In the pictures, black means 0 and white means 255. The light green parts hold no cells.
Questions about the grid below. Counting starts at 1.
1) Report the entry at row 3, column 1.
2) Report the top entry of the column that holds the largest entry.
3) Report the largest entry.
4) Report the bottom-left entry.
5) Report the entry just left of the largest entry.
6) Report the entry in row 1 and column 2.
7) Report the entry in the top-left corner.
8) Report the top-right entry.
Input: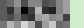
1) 92
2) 77
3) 213
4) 118
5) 145
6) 106
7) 92
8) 158

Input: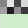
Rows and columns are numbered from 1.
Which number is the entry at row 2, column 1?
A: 160
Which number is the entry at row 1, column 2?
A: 228
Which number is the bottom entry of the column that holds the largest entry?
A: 30
